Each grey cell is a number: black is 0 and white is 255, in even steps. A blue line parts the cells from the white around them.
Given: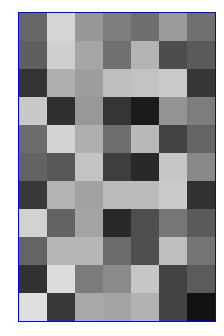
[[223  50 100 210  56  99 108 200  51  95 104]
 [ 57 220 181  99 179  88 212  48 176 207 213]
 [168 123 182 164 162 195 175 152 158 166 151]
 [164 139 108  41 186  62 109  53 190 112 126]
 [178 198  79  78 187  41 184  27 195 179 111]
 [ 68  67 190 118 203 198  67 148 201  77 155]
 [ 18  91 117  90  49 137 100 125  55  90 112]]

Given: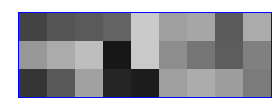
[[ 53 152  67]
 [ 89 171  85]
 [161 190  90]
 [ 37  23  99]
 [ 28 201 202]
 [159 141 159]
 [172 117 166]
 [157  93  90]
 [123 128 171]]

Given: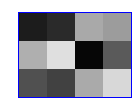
[[ 80 175  28]
 [ 65 223  42]
 [170   6 169]
 [216  90 156]]

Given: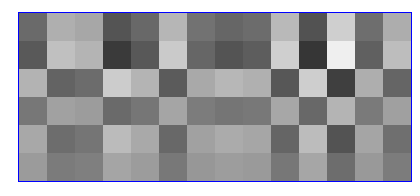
[[155 168 119 179  89 106]
 [123 109 161  99 192 175]
 [127 117 156 108 180 167]
 [165 187 106 204  58  84]
 [156 169 118 180  88 104]
 [120 104 165  91 202 182]
 [151 161 124 169 102 114]
 [157 171 117 183  84 102]
 [154 166 120 176  93 108]
 [119 101 167  87 207 185]
 [166 188 104 206  54  82]
 [109  83 180  63 239 207]
 [153 165 122 174  96 110]
 [124 111 160 101 189 173]]

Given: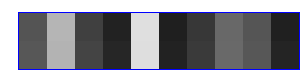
[[ 87  84]
 [179 181]
 [ 68  64]
 [ 38  34]
 [222 223]
 [ 34  31]
 [ 58  55]
 [105 104]
 [ 87  85]
 [ 36  32]]

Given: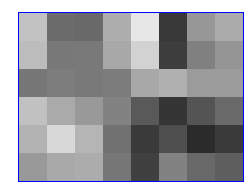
[[153 179 193 119 188 194]
 [169 216 170 125 120 108]
 [172 181 153 121 121 105]
 [119 113 130 124 168 174]
 [ 64  58  89 168 210 231]
 [130  78  53 176  61  56]
 [104  43  84 155 128 151]
 [ 94  58 106 155 149 171]]

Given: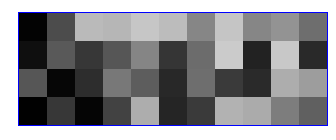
[[  1  86  15   3]
 [ 55   6  89  76]
 [  5  45  55 186]
 [ 66 120  86 182]
 [173  93 133 198]
 [ 37  40  53 188]
 [ 58 110 108 134]
 [178  58 203 197]
 [171  42  34 134]
 [125 173 200 147]
 [ 96 157  41 110]]

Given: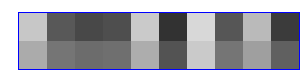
[[171 199]
 [117  88]
 [108  72]
 [111  78]
 [173 202]
 [ 83  50]
 [202 216]
 [117  86]
 [159 186]
 [ 96  59]]
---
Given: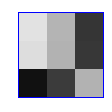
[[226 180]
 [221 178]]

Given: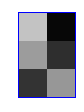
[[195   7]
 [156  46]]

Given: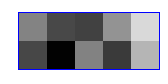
[[131  72]
 [ 71   2]]

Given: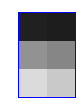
[[ 32  29]
 [146 134]]

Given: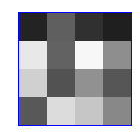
[[ 35  95]
 [232  98]]

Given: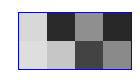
[[216  42]
 [222 198]]
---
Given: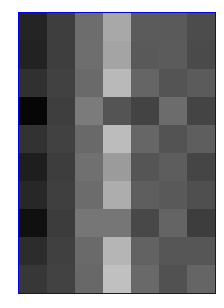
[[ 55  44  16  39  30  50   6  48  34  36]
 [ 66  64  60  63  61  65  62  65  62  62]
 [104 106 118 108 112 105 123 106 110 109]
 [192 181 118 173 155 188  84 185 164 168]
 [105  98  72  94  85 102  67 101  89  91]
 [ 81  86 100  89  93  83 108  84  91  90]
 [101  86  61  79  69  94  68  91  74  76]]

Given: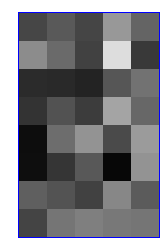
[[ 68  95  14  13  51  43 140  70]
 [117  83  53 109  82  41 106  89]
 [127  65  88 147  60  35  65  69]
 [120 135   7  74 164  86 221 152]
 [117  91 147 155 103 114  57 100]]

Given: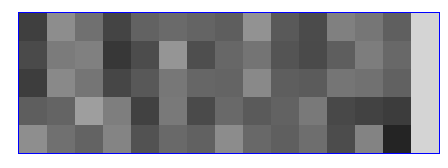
[[142  94  61  74  63]
 [112 100 137 123 141]
 [ 99 158 117 128 112]
 [132 126  70  55  68]
 [ 82  65  88  76  98]
 [105 121 119 149 106]
 [ 97  74 102  78 100]
 [140 105 100 103  94]
 [104  90 137 116 146]
 [ 95  98  94  84  89]
 [110 121  91  74  75]
 [ 76  72 117  94 128]
 [131  66 113 125 118]
 [ 36  60  97 104  95]
 [212 212 212 212 212]]

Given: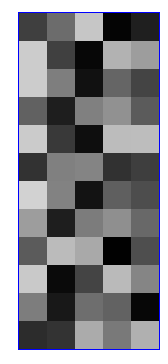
[[ 44 125 201  91 157 210  50 203  97 204 204  63]
 [ 51  24  10 187  30 130 128  57  30 126  64 108]
 [171 110  68 169 124  19 132  14 128  17   7 198]
 [121  98 186   1 143  95  49 188 145 101 178   4]
 [176   7 133  78 104  77  62 189  91  68 157  31]]

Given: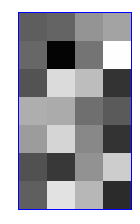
[[ 95  81 156 174  83 103  94]
 [226  56 213 171 219   4 100]
 [183 146 136 111 189 116 148]
 [ 43 205  51  90  51 254 163]]

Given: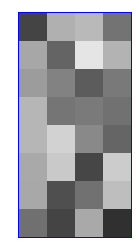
[[112 168 169 182 182 156 167  68]
 [ 68  79 201 210 117 130 100 176]
 [169 113  70 137 122  92 229 185]
 [ 48 190 204 101 113 121 179 115]]
